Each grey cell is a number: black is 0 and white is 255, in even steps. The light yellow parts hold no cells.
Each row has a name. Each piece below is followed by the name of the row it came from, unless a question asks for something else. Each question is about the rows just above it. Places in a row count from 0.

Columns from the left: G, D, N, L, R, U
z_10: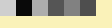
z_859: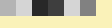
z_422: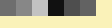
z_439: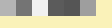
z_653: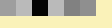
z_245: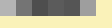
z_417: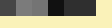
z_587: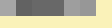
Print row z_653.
[158 186   3 186 129 143]
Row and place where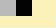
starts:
z_653, 1
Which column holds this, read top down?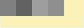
U
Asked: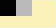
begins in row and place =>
z_653, 2
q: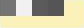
z_439

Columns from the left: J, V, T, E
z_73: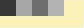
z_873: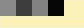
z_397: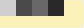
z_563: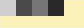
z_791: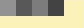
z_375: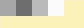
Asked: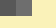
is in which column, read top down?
V
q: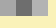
z_73
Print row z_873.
[138  61 130   6]
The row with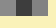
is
z_873

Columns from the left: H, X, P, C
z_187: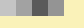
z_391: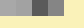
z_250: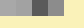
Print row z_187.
[196 162  90 148]
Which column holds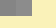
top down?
C
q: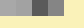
z_391
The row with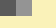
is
z_187

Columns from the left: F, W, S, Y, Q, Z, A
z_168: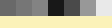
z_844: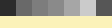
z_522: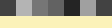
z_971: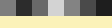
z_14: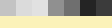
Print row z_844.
[ 44 105 125 138 166 203  86]
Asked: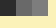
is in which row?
z_844

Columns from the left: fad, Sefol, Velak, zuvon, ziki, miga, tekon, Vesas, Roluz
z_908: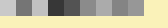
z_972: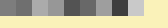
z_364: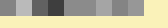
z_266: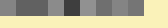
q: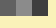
z_266
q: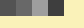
z_972
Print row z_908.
[201 117 193  55  83 139 171 132 151]
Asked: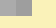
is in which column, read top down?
tekon

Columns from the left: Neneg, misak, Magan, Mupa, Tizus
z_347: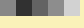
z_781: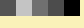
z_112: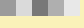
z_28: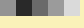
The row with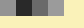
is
z_28
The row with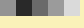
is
z_28
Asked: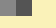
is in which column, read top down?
Neneg
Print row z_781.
[ 84 196 112  76   0]

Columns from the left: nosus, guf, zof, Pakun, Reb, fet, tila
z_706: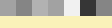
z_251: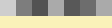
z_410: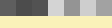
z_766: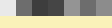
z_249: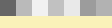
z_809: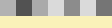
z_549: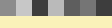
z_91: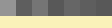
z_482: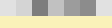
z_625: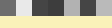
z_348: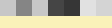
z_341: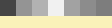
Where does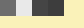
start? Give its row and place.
z_625, 0
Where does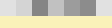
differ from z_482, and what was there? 2, [125]
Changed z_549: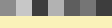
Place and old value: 3, [186]
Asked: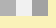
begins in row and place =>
z_341, 2

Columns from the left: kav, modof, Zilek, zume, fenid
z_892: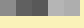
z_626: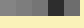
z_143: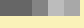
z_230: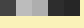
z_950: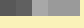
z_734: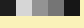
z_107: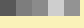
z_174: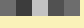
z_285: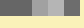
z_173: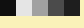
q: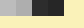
z_230
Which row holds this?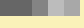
z_143

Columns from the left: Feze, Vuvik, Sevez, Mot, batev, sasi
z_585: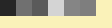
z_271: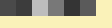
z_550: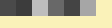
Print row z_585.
[ 38 112  90 212 133 126]
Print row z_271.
[ 74  60 189 120  52  90]

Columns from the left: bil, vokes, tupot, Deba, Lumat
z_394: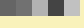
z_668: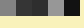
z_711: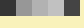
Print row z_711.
[ 52 150 178 193  67]
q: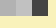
z_711
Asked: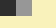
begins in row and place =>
z_668, 2
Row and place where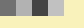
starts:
z_394, 1
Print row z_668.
[130  52  45 150  18]

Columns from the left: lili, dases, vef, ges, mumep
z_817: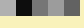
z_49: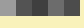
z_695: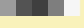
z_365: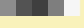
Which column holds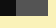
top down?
dases
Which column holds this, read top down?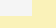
mumep
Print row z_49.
[156  84  62 107  76]
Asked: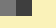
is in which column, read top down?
vef

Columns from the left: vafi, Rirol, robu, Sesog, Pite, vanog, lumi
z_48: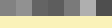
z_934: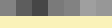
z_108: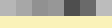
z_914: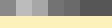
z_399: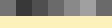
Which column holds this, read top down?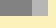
vafi
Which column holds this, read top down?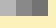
vafi
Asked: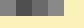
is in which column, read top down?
Pite

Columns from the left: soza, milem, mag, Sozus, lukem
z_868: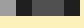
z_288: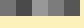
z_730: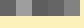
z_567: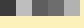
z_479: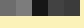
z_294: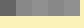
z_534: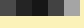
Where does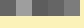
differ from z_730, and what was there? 4, [130]
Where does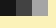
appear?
z_534
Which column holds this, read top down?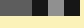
mag
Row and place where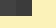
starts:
z_479, 3
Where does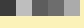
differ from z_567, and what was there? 4, [177]
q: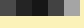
z_534

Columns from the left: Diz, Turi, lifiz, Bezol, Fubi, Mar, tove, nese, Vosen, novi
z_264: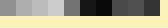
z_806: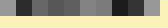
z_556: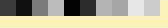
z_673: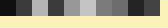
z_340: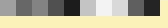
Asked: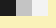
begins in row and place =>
z_340, 4
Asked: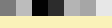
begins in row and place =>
z_556, 2
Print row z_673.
[ 16  59 180  59 152 196 123 109  36  67]
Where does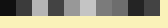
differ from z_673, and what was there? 3, [59]
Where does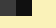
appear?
z_556
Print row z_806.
[152  44 103  87  95 131 123  28  52 152]

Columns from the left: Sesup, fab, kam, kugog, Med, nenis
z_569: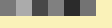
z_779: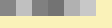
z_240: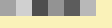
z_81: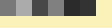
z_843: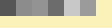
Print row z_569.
[121 171  72 128  43 115]
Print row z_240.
[163 208  78 147  92 184]

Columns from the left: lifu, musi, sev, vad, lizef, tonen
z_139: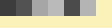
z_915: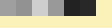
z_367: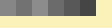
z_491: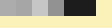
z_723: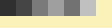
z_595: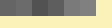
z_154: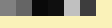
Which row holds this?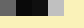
z_154
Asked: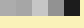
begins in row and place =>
z_491, 0
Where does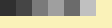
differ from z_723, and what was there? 4, [114]

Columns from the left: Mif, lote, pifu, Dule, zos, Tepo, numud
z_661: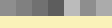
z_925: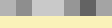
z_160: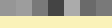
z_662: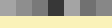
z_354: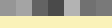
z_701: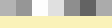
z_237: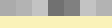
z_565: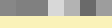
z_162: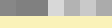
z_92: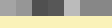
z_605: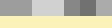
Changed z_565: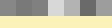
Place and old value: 1, [128]
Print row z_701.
[179 150 253 224 142  99 171]
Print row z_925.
[179 142 201 201 150  99 164]
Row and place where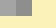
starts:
z_662, 0

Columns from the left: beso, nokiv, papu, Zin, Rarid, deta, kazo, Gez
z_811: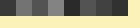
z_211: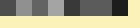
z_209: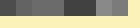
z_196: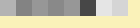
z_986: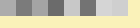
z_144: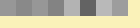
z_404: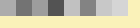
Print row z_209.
[ 77  99 107 107  65  65 137 123]
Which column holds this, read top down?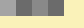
Zin
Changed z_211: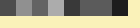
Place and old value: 3, [164]
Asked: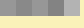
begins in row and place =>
z_144, 0
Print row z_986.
[172 123 164 107 200 115 213 207]
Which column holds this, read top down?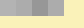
beso

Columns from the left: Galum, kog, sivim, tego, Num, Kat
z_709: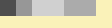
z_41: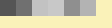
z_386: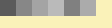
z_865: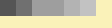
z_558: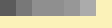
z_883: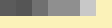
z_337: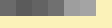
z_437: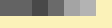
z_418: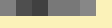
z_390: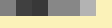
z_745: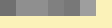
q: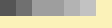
z_865
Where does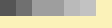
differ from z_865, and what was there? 4, [179]
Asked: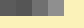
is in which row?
z_883
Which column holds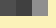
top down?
kog
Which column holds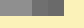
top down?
tego
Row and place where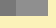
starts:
z_558, 1
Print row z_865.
[ 85 112 158 158 179 194]

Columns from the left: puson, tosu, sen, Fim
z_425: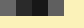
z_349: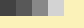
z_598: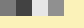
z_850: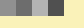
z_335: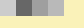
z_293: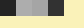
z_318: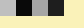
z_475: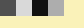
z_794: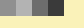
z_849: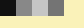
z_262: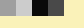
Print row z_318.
[191   9 165  30]
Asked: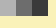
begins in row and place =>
z_794, 1
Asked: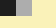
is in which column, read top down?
Fim
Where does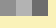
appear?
z_794
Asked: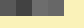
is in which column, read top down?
tosu
